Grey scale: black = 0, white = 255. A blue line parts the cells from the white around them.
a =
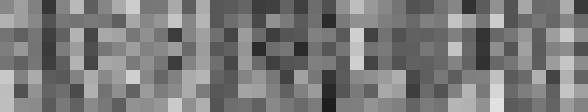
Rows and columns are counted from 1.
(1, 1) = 135
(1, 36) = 145
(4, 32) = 107
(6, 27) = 144
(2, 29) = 120
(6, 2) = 130
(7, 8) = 114
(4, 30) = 95
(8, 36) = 225
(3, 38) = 150
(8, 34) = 177
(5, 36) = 104
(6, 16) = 100
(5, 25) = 89
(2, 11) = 135
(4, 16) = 88
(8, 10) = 146
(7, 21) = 97
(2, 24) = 43
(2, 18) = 126
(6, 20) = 120
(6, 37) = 91
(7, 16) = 87
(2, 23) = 112
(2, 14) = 134
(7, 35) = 121
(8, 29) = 128
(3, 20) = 62
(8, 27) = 147
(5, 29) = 82
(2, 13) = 197
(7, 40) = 96
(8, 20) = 137
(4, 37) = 85
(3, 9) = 163
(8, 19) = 98

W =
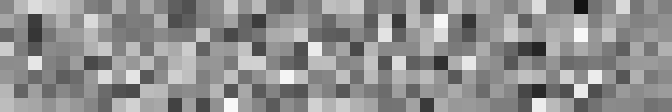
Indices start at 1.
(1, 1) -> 135
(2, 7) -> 218
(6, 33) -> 89
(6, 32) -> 150
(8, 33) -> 152
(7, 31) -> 152
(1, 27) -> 114
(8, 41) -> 156
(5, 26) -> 139
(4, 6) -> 140
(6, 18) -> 115
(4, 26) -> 73
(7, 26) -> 144
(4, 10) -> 189
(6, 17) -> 191
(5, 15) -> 148
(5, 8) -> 94
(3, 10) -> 117
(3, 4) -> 118
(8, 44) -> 139
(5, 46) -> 154
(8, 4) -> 146
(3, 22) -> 202
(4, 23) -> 235
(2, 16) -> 138
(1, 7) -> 127
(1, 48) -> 128
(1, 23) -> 125
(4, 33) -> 122
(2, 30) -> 186
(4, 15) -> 98
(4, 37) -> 103
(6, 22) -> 191
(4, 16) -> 156
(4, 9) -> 131
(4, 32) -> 141
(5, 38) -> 145
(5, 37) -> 87
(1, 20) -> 108

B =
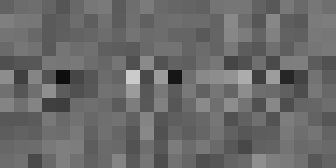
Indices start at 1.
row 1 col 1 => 98
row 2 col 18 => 109
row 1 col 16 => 116
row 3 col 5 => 95
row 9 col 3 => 91
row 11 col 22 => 106
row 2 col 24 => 125
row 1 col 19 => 98
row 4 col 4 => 89
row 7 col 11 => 87
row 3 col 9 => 100
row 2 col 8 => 113
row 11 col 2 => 107
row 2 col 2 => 120
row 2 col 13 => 111
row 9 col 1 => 88
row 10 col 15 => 102
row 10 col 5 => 109
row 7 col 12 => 121
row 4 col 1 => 106
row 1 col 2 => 108
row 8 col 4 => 64
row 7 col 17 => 101
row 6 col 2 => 64
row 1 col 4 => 100
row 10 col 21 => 121
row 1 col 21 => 120
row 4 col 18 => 93
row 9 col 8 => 111
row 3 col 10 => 116
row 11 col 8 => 107
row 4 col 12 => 115
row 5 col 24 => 81
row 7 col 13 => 91
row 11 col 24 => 105

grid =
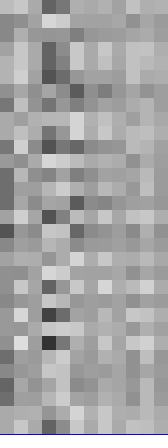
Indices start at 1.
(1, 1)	188
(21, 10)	186
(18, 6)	139
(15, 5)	162
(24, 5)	204
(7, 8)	125
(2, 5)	204
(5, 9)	167
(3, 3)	151
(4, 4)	99
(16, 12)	174
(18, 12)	155
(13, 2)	183
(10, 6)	212
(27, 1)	136
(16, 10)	193
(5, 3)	170
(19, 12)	168
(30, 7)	177
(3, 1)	136
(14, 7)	158
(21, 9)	174
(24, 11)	175
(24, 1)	153
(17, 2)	151
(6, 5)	108
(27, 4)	198
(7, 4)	165
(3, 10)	165
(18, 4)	182
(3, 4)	149
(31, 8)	199
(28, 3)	147
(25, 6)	175
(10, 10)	186
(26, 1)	110
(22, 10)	145
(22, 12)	155

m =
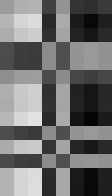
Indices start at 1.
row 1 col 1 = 155
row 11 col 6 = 37
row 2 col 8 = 30
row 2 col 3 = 220
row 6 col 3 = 157
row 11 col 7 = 24
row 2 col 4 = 41
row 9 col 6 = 20
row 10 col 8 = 146
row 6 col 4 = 75
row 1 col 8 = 58
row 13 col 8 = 31
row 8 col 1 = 172
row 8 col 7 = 21
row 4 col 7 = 153
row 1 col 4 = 64
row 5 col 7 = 153
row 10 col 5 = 78
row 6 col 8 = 71
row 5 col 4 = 140
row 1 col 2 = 175
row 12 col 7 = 149
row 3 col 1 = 172
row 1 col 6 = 52
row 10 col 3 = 58
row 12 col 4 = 140
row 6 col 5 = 139
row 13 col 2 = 212
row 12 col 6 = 147
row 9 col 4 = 40

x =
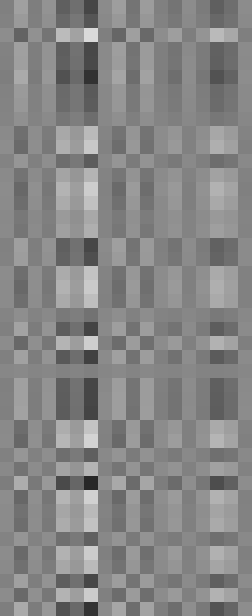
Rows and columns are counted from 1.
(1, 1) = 128
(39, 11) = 147
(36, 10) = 156
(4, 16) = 97
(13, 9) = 118
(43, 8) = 128
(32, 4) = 118
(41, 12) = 139
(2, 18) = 138
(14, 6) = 158
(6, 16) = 82
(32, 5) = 182
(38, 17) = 158
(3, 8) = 127
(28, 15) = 124
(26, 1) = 128
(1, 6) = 111
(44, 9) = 166
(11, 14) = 129
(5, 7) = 73
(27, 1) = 135
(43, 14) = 128
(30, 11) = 157
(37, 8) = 131
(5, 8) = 138
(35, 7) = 39
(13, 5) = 164
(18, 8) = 139
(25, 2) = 104
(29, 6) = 113
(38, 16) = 170
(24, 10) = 114
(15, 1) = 139
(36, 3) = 143
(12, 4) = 142
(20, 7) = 195
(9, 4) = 138
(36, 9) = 105
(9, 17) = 123
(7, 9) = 151

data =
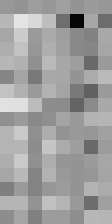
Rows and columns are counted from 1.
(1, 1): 152
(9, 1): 144
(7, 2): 177
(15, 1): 180
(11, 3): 141
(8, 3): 187
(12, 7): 155
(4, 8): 166
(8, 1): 225
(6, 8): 186
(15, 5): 180
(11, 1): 180
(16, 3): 128
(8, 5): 140
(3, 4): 170
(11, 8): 156
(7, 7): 97
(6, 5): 167
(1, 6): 148
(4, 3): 151
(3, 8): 169
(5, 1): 183
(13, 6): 148
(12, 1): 173
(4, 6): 137
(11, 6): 158
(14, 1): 127
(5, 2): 177
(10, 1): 180
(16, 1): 141
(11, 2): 181
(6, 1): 134
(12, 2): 201
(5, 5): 167
